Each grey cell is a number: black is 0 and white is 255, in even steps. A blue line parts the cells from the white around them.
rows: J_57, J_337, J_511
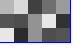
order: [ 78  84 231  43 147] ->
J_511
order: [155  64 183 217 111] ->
J_57
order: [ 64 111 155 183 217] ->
J_57
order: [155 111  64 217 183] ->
J_57
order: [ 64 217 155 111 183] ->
J_57
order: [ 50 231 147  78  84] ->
J_337
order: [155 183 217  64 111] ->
J_57

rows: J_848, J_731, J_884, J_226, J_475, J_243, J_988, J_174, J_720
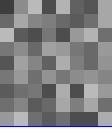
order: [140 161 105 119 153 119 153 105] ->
J_226
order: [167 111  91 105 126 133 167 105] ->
J_731
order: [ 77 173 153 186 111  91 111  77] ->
J_720
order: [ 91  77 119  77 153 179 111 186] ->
J_884
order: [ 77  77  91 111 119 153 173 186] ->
J_988

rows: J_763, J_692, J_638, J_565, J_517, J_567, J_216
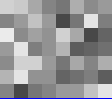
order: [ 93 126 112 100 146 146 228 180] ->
J_567
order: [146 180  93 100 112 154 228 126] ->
J_565
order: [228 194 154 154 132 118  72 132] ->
J_216
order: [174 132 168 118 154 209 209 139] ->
J_517
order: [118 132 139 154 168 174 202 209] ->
J_763
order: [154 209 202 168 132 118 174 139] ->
J_763

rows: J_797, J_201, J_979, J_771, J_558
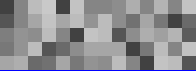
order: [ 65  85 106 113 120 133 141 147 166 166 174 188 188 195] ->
J_558
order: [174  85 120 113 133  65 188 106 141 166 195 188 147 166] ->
J_558
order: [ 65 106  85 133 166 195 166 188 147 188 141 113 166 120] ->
J_201

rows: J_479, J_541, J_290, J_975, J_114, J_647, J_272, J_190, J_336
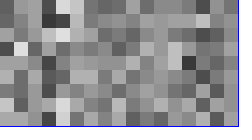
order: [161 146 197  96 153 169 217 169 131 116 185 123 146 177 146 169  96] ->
J_190
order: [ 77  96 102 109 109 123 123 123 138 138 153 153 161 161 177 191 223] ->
J_290
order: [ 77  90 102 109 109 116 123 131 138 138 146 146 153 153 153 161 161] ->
J_272
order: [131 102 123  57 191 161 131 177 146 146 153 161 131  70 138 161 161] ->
J_114
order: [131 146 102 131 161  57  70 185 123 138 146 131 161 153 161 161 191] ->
J_541

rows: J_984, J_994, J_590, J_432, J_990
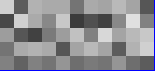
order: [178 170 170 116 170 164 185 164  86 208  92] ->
J_984
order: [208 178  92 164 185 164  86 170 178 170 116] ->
J_432
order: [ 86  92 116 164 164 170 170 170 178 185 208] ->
J_984
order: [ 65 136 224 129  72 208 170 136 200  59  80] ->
J_994
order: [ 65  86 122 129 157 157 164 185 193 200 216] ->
J_590

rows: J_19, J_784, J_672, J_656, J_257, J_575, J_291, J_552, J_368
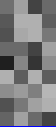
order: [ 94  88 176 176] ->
J_784
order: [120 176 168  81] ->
J_672
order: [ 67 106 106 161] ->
J_656
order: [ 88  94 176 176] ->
J_784
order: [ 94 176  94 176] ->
J_575
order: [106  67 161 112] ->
J_19

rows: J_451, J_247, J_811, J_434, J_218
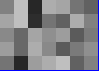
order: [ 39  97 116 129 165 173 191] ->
J_451
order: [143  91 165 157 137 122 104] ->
J_811
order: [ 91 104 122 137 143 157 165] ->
J_811
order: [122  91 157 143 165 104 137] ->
J_811
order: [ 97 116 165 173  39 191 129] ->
J_451
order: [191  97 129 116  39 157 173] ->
J_218

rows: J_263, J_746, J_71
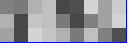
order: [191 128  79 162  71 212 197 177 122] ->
J_71
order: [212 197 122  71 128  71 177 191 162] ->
J_746
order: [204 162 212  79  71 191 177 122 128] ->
J_263
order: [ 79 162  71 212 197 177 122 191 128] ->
J_71
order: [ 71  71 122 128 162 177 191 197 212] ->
J_746
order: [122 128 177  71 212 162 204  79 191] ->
J_263
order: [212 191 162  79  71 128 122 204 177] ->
J_263

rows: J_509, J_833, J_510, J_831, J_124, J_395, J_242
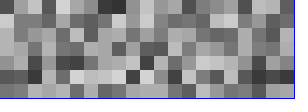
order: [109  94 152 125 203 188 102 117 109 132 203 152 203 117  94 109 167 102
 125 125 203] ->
J_833
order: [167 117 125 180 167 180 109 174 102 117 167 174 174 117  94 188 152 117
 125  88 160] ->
J_242
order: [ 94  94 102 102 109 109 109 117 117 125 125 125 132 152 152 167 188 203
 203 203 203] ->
J_833
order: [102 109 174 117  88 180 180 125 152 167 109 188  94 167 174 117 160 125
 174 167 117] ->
J_510
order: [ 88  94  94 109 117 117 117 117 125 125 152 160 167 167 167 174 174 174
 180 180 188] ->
J_831
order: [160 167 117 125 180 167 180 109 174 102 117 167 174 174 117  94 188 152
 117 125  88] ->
J_242

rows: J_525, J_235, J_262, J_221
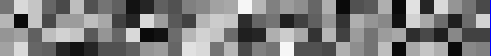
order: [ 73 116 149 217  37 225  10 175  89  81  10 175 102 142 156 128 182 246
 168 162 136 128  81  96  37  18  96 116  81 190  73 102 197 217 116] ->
J_525
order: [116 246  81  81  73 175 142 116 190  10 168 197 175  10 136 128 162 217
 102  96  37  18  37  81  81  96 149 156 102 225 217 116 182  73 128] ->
J_221
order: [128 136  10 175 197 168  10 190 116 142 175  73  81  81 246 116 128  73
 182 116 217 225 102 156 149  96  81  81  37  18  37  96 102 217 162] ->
J_221
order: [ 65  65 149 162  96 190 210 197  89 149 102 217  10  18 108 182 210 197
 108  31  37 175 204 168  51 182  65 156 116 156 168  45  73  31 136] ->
J_262

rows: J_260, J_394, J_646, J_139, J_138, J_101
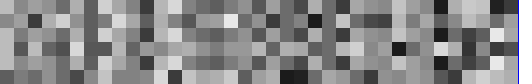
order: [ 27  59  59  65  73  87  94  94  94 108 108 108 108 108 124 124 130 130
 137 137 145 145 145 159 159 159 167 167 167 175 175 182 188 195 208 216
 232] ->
J_646
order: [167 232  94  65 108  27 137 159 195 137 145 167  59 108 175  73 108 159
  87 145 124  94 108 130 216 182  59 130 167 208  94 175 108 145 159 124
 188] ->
J_646
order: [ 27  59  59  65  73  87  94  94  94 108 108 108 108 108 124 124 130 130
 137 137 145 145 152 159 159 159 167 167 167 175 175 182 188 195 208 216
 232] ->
J_394
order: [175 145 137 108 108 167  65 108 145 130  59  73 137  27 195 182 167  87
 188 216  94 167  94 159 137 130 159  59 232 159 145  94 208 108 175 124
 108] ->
J_138
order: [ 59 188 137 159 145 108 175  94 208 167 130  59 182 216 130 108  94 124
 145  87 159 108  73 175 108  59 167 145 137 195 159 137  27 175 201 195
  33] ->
J_260
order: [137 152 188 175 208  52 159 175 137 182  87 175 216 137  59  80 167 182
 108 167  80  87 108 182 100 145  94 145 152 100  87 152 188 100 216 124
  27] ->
J_139

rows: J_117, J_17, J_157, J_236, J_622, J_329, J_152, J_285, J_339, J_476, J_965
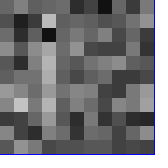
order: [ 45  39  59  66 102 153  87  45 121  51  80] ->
J_339
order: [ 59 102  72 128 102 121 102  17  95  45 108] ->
J_157
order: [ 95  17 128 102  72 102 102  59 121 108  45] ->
J_157
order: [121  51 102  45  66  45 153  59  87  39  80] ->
J_339

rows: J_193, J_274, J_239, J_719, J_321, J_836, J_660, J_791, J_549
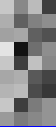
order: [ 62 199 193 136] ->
J_321
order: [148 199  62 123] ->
J_791

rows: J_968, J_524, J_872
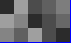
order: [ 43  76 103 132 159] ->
J_524
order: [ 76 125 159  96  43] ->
J_968
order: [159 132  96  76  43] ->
J_872

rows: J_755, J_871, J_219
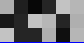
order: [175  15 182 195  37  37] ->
J_219
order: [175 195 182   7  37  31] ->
J_755
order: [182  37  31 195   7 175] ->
J_755
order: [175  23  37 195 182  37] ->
J_871
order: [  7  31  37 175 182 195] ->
J_755
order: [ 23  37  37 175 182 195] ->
J_871
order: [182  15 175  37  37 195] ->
J_219

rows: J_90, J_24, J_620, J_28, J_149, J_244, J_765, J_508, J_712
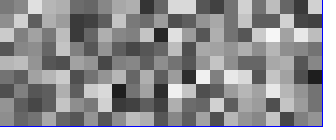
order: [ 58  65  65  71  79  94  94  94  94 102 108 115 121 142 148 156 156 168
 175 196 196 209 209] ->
J_508
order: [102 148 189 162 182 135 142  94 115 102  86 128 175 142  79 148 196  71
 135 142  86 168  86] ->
J_28
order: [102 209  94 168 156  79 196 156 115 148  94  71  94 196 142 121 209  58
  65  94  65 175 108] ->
J_508
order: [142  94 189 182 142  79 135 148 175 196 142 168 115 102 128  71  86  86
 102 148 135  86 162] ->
J_28
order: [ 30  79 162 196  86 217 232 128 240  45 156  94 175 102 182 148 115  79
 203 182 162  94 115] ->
J_244
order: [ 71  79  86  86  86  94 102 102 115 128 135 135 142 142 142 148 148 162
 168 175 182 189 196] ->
J_28

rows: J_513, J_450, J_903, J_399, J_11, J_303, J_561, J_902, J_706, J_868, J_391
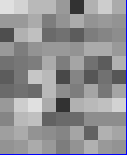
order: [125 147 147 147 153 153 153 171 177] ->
J_391
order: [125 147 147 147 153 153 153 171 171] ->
J_450
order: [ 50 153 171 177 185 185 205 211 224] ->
J_513
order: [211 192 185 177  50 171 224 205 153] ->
J_902
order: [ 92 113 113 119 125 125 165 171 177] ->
J_11
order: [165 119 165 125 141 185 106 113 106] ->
J_561
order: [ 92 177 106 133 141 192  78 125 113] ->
J_903

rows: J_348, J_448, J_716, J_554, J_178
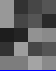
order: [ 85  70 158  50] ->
J_554
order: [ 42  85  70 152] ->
J_448
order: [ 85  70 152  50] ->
J_348

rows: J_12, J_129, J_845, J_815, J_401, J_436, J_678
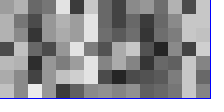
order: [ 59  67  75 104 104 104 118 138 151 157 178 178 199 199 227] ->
J_129
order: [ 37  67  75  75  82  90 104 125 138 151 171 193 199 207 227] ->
J_436

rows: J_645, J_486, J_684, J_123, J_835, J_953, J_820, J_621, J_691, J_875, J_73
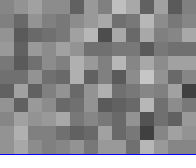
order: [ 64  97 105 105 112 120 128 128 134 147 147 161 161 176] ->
J_875
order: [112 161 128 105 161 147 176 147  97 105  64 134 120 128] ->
J_875
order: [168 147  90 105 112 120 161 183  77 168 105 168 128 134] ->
J_684
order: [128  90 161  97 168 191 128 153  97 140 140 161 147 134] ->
J_645
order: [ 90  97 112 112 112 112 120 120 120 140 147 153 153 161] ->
J_123

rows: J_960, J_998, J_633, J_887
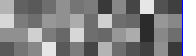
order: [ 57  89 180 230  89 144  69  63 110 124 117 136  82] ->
J_887
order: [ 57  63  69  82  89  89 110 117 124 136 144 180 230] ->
J_887
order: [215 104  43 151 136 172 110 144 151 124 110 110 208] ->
J_998
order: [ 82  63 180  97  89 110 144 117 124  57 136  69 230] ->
J_960

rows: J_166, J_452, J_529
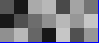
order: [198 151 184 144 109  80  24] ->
J_452
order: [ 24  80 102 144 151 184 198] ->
J_529
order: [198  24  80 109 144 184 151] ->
J_452
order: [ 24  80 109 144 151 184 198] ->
J_452

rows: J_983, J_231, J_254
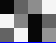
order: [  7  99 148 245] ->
J_254
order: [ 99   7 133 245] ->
J_231
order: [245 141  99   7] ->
J_983

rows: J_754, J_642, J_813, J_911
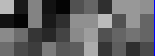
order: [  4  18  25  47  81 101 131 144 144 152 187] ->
J_642
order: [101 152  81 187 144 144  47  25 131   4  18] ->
J_642
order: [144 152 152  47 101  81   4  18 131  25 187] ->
J_754

